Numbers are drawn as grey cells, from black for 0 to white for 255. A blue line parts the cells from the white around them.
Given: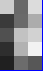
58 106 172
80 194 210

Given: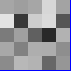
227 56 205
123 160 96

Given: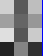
160 101 151
223 86 203

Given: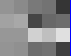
162 168 69
151 151 209

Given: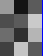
77 91 202
109 47 181

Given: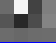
85 40 76
108 104 108

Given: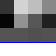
6 147 87
84 84 80
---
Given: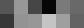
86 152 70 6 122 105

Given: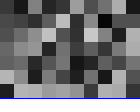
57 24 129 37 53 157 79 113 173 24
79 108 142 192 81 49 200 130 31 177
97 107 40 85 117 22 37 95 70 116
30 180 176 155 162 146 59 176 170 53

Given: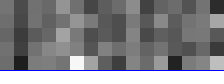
116 75 113 105 148 112 70 93 108 140 66 99 108 83 115 44
102 60 91 103 163 121 78 90 78 132 73 95 87 119 120 88
109 30 124 126 116 247 163 94 62 132 107 154 34 123 133 190

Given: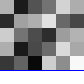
179 27 83 115 211 173
205 116 76 45 157 179
55 99 9 206 141 248

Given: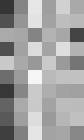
53 132 230 159 209 169
170 167 132 179 167 68
201 169 152 202 154 117
55 134 202 174 162 160
89 159 221 154 182 192

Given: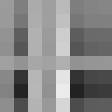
155 127 171 159 186 126 132 134
147 94 177 155 205 93 106 107
160 147 167 162 175 146 149 150
130 36 183 145 235 34 56 59

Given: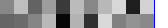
135 190 99 157 58 187 135 184 215 30 210

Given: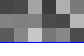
69 74 164 60 175 122
91 136 199 119 136 75
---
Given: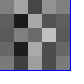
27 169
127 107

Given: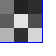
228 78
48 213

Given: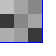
135 165
157 56

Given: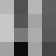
86 163
122 172

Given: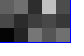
43 62
36 118

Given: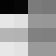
224 152
179 129

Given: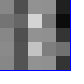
102 212
79 146
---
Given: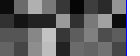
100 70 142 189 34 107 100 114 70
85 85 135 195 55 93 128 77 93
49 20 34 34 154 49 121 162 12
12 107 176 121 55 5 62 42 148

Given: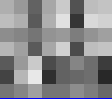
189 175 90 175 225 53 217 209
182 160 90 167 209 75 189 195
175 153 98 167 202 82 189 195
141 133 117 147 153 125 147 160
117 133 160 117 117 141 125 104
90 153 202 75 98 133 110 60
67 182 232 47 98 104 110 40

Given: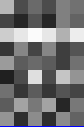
205 231 251 231 177 237
183 76 106 76 128 113
155 92 106 92 62 113
148 46 140 46 140 99
113 54 92 54 84 68
92 163 120 163 38 120
68 38 84 38 128 99
54 134 68 134 62 84
32 76 223 76 197 148

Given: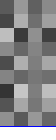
190 58 144 64
144 90 152 103
138 103 132 103
132 103 119 111
90 152 96 138
84 167 119 160
76 175 126 167
70 175 111 160
52 197 126 190

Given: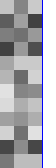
225 133 140
218 174 195
210 113 225
195 133 202
181 107 210
166 202 202
160 147 174
126 113 153
120 189 189
93 160 65
71 140 71
65 153 78

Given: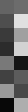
154 72
121 21
100 108
78 224
65 92
58 160
44 210
8 174

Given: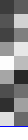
253 188
223 105
166 40
152 231
84 210
78 111
66 127
60 92
47 160

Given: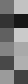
155 66
132 169
116 194
96 202
72 176
51 23

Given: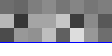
183 54 165 165 198 60 139 88
110 103 126 139 118 133 118 126
75 152 145 190 96 221 152 110
